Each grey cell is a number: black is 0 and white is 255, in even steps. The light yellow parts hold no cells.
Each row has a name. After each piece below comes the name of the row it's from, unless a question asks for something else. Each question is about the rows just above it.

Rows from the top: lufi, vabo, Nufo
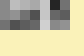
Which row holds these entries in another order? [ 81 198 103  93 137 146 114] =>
vabo
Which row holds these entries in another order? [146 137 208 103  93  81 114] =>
Nufo
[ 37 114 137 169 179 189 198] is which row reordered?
lufi
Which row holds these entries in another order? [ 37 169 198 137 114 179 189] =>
lufi
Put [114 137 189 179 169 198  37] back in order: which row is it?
lufi
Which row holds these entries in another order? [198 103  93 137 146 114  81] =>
vabo
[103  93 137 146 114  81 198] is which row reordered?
vabo

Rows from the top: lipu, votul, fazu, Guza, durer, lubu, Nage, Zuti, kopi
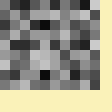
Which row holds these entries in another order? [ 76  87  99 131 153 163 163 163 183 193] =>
votul
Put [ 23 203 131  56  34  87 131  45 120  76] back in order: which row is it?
lipu
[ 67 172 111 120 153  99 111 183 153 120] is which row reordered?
kopi
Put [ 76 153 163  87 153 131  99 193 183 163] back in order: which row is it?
lubu
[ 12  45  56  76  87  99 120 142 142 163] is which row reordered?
fazu
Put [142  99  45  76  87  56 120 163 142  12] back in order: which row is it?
fazu

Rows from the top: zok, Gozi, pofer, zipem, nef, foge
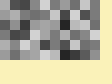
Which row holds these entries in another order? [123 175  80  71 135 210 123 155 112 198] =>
zok
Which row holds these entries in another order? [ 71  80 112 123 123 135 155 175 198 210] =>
zok
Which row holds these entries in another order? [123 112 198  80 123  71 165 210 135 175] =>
nef
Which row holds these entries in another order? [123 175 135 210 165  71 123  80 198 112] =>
nef
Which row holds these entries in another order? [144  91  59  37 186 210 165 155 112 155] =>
foge
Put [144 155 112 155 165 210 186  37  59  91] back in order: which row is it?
foge
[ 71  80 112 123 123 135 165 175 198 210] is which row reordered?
nef

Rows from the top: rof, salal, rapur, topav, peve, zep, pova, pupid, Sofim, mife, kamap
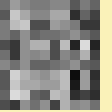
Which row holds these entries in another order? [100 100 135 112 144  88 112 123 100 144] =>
pova
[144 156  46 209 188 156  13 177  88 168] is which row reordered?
pupid
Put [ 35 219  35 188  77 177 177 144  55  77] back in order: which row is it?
peve
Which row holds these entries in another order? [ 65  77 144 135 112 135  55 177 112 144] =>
zep

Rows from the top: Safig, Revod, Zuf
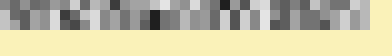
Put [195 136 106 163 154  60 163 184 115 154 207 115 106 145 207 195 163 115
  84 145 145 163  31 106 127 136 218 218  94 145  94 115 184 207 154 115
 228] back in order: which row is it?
Revod
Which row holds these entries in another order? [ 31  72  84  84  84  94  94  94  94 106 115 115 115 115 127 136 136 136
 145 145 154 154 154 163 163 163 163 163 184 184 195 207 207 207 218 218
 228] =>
Zuf

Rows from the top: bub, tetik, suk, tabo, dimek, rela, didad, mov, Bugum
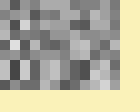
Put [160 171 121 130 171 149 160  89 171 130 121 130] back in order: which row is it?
bub
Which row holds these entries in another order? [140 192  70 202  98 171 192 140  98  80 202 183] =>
mov
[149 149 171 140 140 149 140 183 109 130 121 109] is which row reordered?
tabo
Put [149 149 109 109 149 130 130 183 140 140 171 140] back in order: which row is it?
rela

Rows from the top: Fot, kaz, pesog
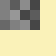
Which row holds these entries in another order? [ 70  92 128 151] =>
kaz
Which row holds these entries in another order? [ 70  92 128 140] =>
Fot
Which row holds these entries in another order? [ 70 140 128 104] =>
pesog
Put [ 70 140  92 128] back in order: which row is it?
Fot
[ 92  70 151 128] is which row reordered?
kaz
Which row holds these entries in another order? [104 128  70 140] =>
pesog
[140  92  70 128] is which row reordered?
Fot

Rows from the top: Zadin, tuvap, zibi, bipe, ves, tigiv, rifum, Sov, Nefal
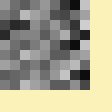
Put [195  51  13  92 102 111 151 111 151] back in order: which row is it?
Sov
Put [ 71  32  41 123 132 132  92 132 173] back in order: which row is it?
bipe
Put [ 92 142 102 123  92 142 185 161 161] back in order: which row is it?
tigiv
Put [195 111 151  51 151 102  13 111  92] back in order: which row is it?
Sov
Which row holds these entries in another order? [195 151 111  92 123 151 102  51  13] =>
ves
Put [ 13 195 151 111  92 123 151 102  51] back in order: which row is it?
ves

